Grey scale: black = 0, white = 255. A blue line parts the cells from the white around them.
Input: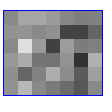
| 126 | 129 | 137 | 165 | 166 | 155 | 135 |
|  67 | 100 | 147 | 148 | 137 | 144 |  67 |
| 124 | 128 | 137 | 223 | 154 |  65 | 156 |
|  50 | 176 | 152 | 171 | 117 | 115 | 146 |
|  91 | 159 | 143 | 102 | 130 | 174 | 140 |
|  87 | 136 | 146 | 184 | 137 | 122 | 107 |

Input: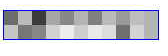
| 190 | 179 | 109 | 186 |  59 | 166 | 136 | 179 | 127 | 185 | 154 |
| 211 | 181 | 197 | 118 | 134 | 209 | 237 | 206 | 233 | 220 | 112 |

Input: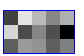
| 135 | 175 |  65 | 228 | 186 |
|  79 |   1 | 214 |  75 | 134 |
|  95 | 128 |  94 | 154 | 146 |

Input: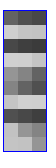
|  80 |  72 |  99 |
| 196 | 194 | 207 |
|  63 |  59 |  72 |
| 207 | 196 | 208 |
| 132 |  99 | 149 |
|  99 |  80 | 132 |
| 208 | 207 | 196 |
|  72 |  63 |  80 |
| 149 | 132 | 194 |
| 194 | 149 | 196 |

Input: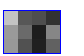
|  78 |  50 | 195 |  87 |
|  29 | 134 | 154 | 106 |
|  32 |  97 | 152 |  81 |

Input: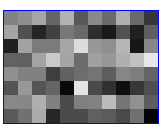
| 105 |  55 | 131 | 142 | 166 | 101 | 178 |  88 | 137 | 106 | 175 |
|  32 |  95 | 164 |  80 |  37 |  65 | 120 | 105 |  46 |  26 |  81 |
|  23 | 134 |  32 | 162 | 123 | 123 | 166 | 221 | 151 | 143 | 182 |
| 193 | 231 |  98 |  97 | 163 | 201 | 165 | 108 | 160 | 151 | 176 |
| 126 | 100 | 144 | 129 | 129 |  62 |  97 | 109 | 116 |  94 | 134 |
|  55 |  78 |  84 | 152 |  84 | 101 |  10 | 228 |  74 |  49 |  15 |
| 145 |  93 | 136 | 135 | 176 | 128 |  75 | 127 | 130 | 187 | 117 |
| 112 |   5 |  90 | 113 | 170 |  38 |  75 |  75 |  96 |  91 |  73 |

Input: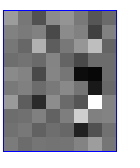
|  86 | 106 | 156 | 119 |  81 | 139 | 148 | 121 |
|  64 | 129 | 129 | 122 | 129 |  73 | 139 | 129 |
| 190 | 100 | 119 | 103 | 177 |  93 | 120 | 150 |
| 108 | 108 | 110 | 115 | 106 | 132 | 100 |  73 |
|   7 | 108 | 138 | 131 |  73 | 133 | 118 |  12 |
|  25 | 104 | 121 | 128 | 108 | 121 | 137 | 116 |
| 255 | 131 | 154 |  93 |  42 | 141 | 106 |  85 |
| 128 | 131 | 109 | 112 | 128 |  98 | 126 | 207 |
|  81 | 113 | 113 | 120 |  97 | 110 | 103 |  33 |
| 157 | 118 | 123 | 108 | 117 | 115 | 116 | 131 |

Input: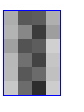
|  93 | 175 | 173 |  89 |
|  59 | 158 | 179 | 135 |
|  93 | 208 | 160 |  83 |
|  67 | 197 | 184 | 112 |
| 107 | 192 | 185 |  88 |
|  45 | 205 | 200 | 108 |

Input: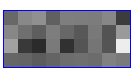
| 135 |  60 | 104 | 136 | 144 |  96 | 126 | 125 | 124 |
|  83 | 154 | 135 | 111 |  94 | 125 | 103 |  88 | 121 |
|  84 | 237 | 161 |  57 |  43 | 122 |  49 |  84 | 117 |
| 129 | 122 | 102 | 100 |  92 | 100 | 109 | 111 | 108 |
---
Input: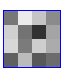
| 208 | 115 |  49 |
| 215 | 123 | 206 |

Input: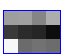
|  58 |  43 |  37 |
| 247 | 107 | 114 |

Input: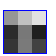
|  43 | 120 |  31 |
|  54 | 122 |  66 |

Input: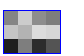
| 196 | 179 | 220 |
|  30 | 126 |  44 |

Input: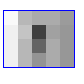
| 240 | 196 |  63 |
| 240 | 183 | 100 |

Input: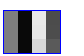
| 126 |   9 | 230 |
| 126 |   9 | 215 |

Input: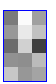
| 152 | 233 | 193 |
| 108 | 209 |  63 |

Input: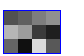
| 181 | 156 |  59 |
| 101 |  16 | 218 |

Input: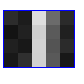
|  19 |  33 | 207 |
|  32 |  24 | 210 |
